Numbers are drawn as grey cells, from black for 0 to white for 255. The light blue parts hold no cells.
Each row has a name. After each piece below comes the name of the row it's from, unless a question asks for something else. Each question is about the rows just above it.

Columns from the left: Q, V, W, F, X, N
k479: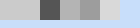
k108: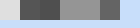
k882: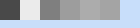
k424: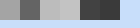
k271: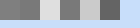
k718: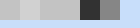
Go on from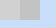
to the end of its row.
[195  50 134]
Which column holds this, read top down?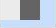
V
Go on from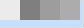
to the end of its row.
[164]
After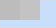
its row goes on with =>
[66 58]

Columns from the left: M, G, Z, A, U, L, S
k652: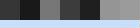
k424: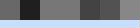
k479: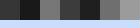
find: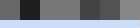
k424
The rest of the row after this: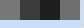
[155]

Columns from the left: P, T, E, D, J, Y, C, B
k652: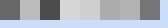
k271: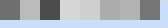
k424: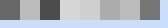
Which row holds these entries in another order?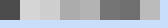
k271
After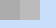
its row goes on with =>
[117]
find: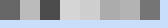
k652
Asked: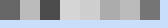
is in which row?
k424

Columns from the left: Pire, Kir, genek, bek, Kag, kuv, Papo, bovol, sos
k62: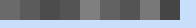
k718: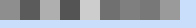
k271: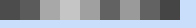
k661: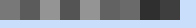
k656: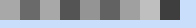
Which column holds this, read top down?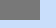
bovol
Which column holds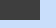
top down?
sos

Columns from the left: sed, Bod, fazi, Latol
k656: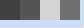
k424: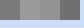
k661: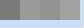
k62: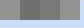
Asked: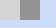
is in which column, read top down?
fazi
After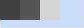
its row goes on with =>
[113]
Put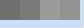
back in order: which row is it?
k424
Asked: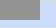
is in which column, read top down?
fazi

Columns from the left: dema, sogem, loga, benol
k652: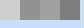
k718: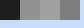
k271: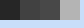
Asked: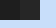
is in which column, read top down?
dema
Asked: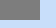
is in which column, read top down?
benol

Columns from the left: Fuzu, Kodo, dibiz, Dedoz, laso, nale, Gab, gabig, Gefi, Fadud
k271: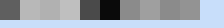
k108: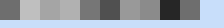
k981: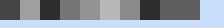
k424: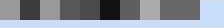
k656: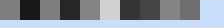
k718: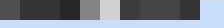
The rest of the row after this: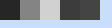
[68 52]
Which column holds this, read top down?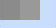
Gab
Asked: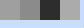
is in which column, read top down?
gabig

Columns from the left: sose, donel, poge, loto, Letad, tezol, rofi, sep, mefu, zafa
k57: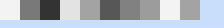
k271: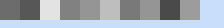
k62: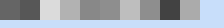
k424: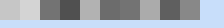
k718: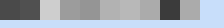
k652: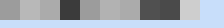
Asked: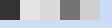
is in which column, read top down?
poge
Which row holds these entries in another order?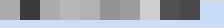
k718
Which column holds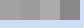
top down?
zafa
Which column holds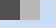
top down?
donel
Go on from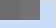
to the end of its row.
[171  95 136]

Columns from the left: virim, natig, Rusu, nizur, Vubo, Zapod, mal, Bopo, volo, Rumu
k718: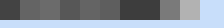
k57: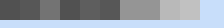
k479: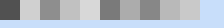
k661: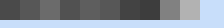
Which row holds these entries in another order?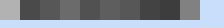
k661
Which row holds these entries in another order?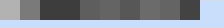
k718
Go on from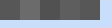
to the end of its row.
[ 67  61 129 178]
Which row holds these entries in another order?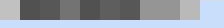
k57
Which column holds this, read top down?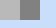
volo
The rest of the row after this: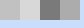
[135 185 201]

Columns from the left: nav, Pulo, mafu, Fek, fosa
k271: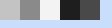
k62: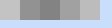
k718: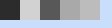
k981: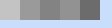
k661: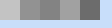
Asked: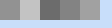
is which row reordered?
k661
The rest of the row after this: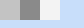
[30 73]
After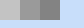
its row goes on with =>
[146 108]
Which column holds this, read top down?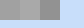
Fek
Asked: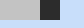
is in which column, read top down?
nav

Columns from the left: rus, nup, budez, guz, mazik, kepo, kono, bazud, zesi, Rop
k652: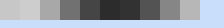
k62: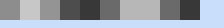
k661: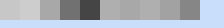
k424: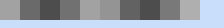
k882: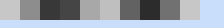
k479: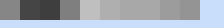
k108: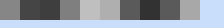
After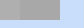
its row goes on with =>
[156 148]
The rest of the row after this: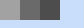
[113 162 148  98  77 121 175]

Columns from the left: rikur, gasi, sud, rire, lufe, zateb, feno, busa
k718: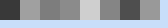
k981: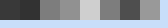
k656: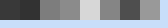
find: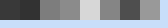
k656
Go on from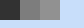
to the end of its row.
[207 125  78 153]
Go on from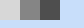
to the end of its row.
[153]
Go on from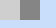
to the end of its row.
[ 78 153]

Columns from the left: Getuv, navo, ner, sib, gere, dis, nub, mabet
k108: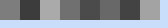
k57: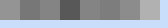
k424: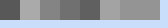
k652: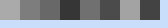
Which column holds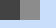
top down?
nub
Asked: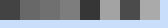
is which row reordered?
k652
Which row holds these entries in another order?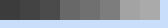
k108

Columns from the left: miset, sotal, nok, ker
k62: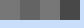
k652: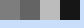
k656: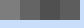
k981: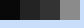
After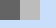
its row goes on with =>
[22]
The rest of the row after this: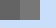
[72]

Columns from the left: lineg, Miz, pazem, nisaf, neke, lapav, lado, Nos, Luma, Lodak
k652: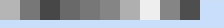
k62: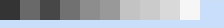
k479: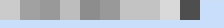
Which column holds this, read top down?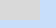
Luma
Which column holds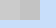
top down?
Nos
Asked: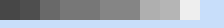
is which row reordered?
k652
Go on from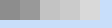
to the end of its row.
[246]
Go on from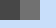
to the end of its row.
[141 153 195 203 217 246]

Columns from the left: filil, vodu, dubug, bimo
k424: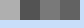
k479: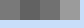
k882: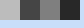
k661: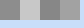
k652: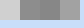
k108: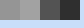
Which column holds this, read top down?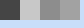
vodu
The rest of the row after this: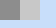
[135 162]
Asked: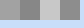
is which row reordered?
k661
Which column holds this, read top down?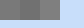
dubug

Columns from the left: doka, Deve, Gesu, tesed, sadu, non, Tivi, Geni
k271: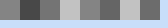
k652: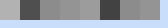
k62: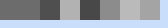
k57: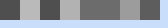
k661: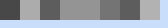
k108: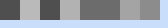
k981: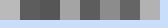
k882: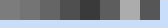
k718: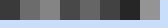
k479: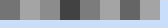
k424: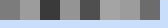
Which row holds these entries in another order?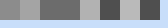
k108
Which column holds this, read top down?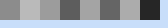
Tivi

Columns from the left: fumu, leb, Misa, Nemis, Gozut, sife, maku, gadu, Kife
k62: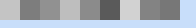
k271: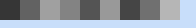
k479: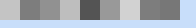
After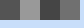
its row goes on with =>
[182]
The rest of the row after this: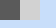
[131 119]

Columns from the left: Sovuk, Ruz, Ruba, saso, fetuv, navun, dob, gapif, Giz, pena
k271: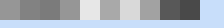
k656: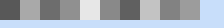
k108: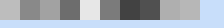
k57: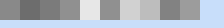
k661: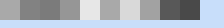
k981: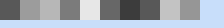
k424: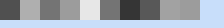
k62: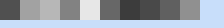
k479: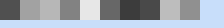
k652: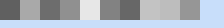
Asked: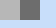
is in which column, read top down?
Ruba
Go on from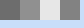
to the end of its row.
[103 195 189 150]
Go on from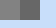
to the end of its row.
[195 189 150]
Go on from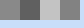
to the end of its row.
[156]
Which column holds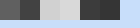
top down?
dob

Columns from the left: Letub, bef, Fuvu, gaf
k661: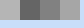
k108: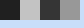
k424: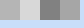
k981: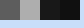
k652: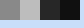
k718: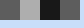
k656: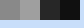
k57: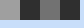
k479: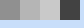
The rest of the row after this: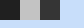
[152]
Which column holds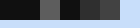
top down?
gaf

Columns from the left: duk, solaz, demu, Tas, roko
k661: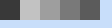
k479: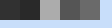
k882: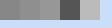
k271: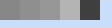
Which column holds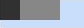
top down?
duk
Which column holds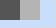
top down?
Tas

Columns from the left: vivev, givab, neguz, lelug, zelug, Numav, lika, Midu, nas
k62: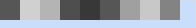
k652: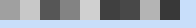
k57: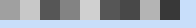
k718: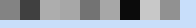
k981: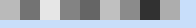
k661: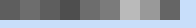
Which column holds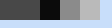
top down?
lika
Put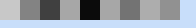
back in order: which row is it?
k718
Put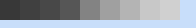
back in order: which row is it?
k652
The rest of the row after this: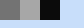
[200 145]
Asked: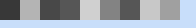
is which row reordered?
k57
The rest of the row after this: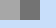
[167  11 200 145]

